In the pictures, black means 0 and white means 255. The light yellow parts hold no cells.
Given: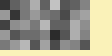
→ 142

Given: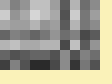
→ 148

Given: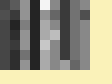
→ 136

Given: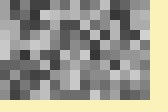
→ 149

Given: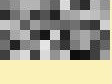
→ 73

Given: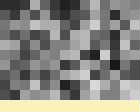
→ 78

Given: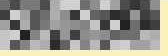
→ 63

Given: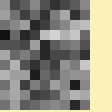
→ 135

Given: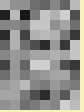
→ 122
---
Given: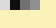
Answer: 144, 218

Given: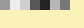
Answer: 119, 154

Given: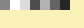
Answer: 38, 134

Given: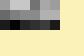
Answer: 157, 26

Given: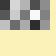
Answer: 141, 192

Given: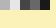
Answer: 25, 181

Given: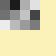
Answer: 225, 236

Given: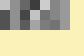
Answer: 153, 82

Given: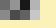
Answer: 180, 137

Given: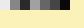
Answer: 8, 235
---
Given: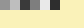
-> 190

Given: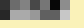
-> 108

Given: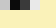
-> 11

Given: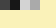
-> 23

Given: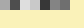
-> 78

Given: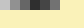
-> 145

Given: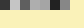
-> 197

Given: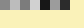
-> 188
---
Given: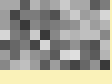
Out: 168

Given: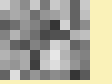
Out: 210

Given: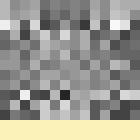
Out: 184

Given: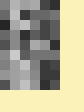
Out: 128

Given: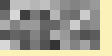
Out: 73

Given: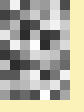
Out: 126

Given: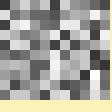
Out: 53

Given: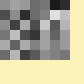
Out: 141
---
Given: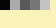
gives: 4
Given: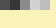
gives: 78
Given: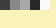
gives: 62
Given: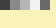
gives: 63
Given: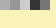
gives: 174
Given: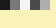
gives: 25
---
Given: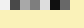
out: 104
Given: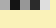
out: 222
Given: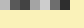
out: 46
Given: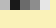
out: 230
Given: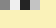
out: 195
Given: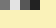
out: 34
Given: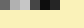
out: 37
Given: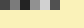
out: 81
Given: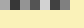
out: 128
